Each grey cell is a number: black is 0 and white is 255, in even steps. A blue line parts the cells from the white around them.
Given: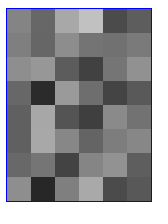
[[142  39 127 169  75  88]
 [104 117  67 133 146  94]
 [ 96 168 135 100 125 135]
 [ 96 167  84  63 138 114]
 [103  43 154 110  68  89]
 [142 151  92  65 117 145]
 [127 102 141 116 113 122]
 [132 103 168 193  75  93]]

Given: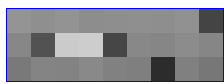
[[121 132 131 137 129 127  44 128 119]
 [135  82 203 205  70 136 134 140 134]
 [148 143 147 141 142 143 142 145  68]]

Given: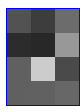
[[ 96  97 103]
 [ 96 204  74]
 [ 44  40 152]
 [ 82  61 108]]

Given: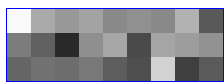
[[101 113 109 120  93  78 210  63  90]
 [124  96  41 143 167  74 165 157 146]
 [249 170 152 163 137 144 137 178  89]]

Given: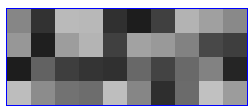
[[189 140 114 109 190 134  46 107 193 156]
 [ 29  98  62  52  48 104  67 105 130  37]
 [151  31 157 180  64 162 153 130  72  62]
 [134  50 186 184  48  29  64 179 160 137]]

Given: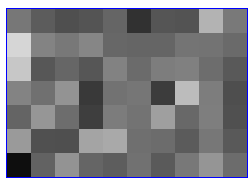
[[ 14  98 147 101  93 113  90 120 149 108]
 [154  80  79 164 169 111 108  91 119  89]
 [100 150 109  62 124 115 159 104 126  80]
 [131 112 147  57 114 118  60 188 125  78]
 [199  87 102  86 130 107 125 128 109  89]
 [214 131 120 134 103 101 101 116 115 106]
 [119  92  79  84 101  49  85  83 179 121]]
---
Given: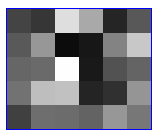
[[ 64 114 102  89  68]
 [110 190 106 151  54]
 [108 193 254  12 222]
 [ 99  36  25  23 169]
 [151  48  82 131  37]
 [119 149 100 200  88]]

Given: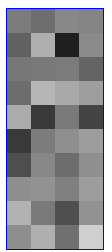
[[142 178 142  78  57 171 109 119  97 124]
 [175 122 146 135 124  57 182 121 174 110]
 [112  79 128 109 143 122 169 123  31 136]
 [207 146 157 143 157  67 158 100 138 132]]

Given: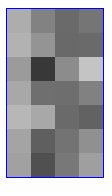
[[161 164 183 168 155 178 173]
 [ 80  95 168 111  56 148 130]
 [120 115 106 110 140 105 106]
 [159 144  98 129 196 106 117]]

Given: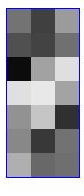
[[175 136 146 224  12  80 115]
 [104  56 197 232 162  67  64]
 [111 114  48 163 223 112 155]]

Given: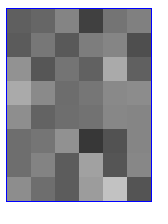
[[141 110 110 142 170 146  91  95]
 [110 131 117  99 138  86 119 102]
 [ 92  92 145 110 109 116  89 132]
 [156 161  55 114 118  97 125  64]
 [194  85  82 135 137 170 133 116]
 [ 84 135 133 133 140  96  78 128]]

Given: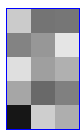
[[ 22 166 223 131 203]
 [206 105 159 151 116]
 [174 128 176 229 118]]

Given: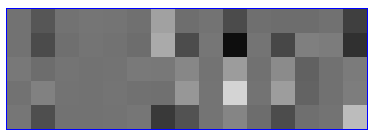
[[118 114 120 114 114]
 [ 78 129 109  75  86]
 [114 115 116 111 114]
 [114 114 114 116 117]
 [115 116 115 114 116]
 [118 113 121 109 112]
 [ 57 112 120 170 161]
 [ 82 151 135  76 110]
 [116 116 115 118 115]
 [133 212 156  14  75]
 [109 115 113 116 111]
 [ 76 157 139  71 109]
 [111  99  97 127 109]
 [115 113 113 124 113]
 [188 125 123  48  63]]
